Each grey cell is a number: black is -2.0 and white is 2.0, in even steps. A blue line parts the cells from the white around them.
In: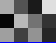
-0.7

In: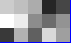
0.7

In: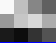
1.0

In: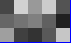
0.4

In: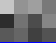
0.3

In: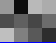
-1.8

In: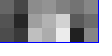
0.0
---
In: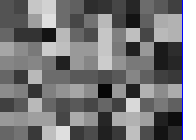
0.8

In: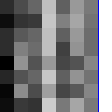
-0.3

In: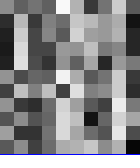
-1.4

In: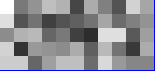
0.5

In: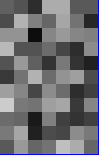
0.0
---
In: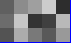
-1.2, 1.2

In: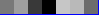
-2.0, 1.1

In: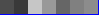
0.4, 1.1

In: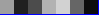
0.8, 1.3

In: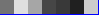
-0.9, 1.5

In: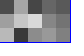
1.4, 1.4

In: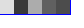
0.7, 1.5

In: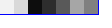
-1.3, 1.8
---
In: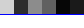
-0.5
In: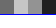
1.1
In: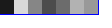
-0.3
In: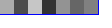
0.3
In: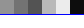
0.9
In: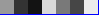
-0.1
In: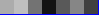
-0.6
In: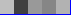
0.4
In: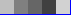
-0.4
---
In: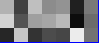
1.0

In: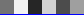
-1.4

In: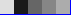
-0.4

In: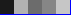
-0.3

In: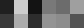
-1.7

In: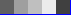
1.0

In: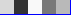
1.9

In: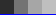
0.6
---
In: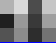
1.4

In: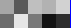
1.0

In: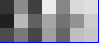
0.1

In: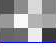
0.2

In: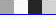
1.9

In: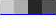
0.7

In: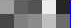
-0.7

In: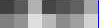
-0.7

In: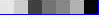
0.1
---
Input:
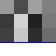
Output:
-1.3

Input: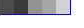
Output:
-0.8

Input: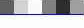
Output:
-0.5

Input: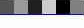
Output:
-1.5

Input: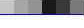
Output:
-1.1

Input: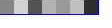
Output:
-0.7
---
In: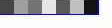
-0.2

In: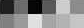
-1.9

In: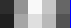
1.9

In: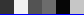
-0.7

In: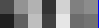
0.8

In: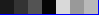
-0.7

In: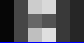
1.2

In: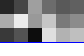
0.5

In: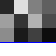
0.0

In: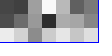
0.5
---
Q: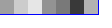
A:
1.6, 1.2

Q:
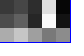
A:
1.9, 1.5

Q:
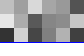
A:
1.6, 1.4

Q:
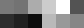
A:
2.0, 1.2

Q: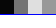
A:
1.5, 0.4

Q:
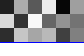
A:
1.9, 1.7

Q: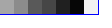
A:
1.8, 0.6

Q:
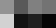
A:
1.3, 0.3

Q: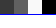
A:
1.9, -0.5

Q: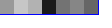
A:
1.1, 0.8
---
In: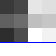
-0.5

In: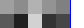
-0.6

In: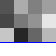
-0.9

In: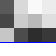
-0.9

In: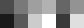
-1.6

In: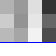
1.2

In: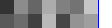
-0.6

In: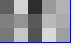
0.0

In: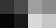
-1.9

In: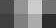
-1.0
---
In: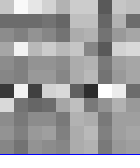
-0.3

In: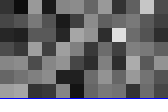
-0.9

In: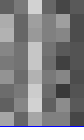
0.7

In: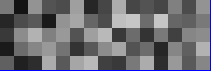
-1.4

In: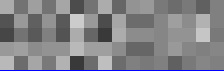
-0.7

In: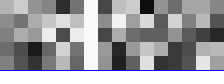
0.2

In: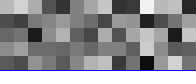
-0.8

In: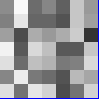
0.0
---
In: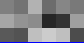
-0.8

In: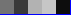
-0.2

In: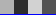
0.8

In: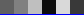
-0.5

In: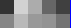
-0.4

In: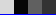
-0.5
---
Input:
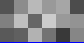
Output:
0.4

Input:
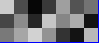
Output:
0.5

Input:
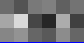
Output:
0.0

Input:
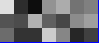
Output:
0.7

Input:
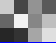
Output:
-0.9

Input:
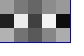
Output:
-0.4

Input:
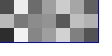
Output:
1.2

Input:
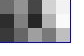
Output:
-0.9

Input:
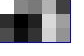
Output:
-0.1
